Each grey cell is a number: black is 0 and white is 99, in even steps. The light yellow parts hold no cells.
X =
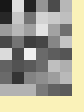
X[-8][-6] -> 9
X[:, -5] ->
[86, 77, 71, 45, 29, 32, 20, 69]
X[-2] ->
[41, 20, 51, 55, 61, 72]
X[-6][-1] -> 43
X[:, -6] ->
[9, 15, 60, 28, 85, 38, 41, 69]
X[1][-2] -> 78
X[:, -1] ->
[71, 74, 43, 76, 33, 68, 72, 35]
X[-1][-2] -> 38
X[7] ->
[69, 69, 69, 47, 38, 35]
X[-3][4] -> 74

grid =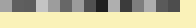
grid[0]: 63
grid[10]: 23
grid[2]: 36
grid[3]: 76
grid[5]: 40

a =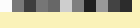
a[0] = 98
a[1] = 47
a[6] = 49
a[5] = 80

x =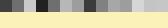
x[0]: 25
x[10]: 61
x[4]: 43
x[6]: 61
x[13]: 77

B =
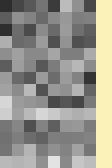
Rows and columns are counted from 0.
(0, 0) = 18
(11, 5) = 48
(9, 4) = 78
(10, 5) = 58
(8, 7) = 47
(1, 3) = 41
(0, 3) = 45
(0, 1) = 27
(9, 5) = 71
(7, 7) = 39
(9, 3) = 83
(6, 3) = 60
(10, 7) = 48
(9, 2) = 72
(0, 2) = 34
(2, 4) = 41
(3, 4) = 31
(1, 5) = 59
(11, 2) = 42
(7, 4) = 59
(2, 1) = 42
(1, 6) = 49
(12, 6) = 63
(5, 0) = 36
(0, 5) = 73
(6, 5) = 60
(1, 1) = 56
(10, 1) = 52
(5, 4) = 48
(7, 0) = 63
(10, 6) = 59

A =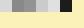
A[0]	84
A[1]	53
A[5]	11
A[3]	79

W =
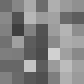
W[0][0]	42
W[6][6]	60
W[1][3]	60
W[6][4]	49
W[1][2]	71
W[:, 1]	[52, 32, 24, 62, 48, 40, 41]
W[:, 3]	[42, 60, 32, 31, 29, 36, 31]
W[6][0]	50
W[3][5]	67
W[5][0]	40
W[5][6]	63
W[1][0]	53
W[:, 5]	[60, 41, 70, 67, 62, 73, 68]
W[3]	[44, 62, 36, 31, 54, 67, 65]

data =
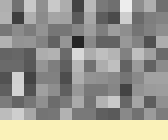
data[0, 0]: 68
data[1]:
[69, 24, 68, 54, 64, 63, 35, 65, 36, 29, 80, 41, 49, 51]
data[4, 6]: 84
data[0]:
[68, 44, 78, 56, 78, 67, 26, 72, 47, 43, 92, 55, 68, 43]
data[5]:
[41, 41, 34, 58, 49, 37, 71, 44, 67, 74, 38, 60, 38, 54]
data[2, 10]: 55
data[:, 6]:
[26, 35, 52, 14, 84, 71, 67, 59, 66, 47]
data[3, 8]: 38
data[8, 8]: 69
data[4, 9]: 70
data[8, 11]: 64
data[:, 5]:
[67, 63, 46, 58, 41, 37, 30, 37, 47, 69]
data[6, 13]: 63
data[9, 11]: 44
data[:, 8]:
[47, 36, 49, 38, 74, 67, 56, 47, 69, 37]
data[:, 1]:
[44, 24, 54, 57, 40, 41, 81, 82, 39, 80]
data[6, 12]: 63
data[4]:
[39, 40, 35, 67, 69, 41, 84, 67, 74, 70, 50, 74, 62, 41]
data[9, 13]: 48
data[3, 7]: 53
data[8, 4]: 42
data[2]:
[46, 54, 48, 57, 46, 46, 52, 61, 49, 61, 55, 45, 50, 55]

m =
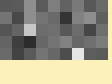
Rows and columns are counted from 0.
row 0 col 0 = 34
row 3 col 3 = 40
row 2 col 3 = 42
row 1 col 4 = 41
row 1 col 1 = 28
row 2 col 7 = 27
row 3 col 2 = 17
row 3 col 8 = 48
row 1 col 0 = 45
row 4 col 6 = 89
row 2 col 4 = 43
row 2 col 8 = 43
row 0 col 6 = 47

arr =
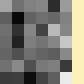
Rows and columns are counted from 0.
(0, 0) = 64
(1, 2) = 38
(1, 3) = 43
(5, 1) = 53
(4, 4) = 36
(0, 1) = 44
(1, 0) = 37
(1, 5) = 50
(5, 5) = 22
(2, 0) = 43
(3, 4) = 52
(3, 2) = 49

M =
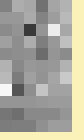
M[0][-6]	50
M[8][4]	60
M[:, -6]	[50, 59, 54, 62, 54, 69, 72, 96, 58, 46, 48]
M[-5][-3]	57
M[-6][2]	59
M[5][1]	53
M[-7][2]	56
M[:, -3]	[44, 51, 58, 49, 42, 58, 57, 76, 59, 53, 56]
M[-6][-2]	59
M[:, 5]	[69, 72, 65, 74, 54, 69, 78, 63, 60, 58, 61]
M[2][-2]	92
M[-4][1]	33
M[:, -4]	[65, 66, 22, 67, 56, 59, 62, 55, 58, 53, 49]
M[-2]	[46, 43, 53, 53, 53, 58]
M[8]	[58, 58, 58, 59, 60, 60]
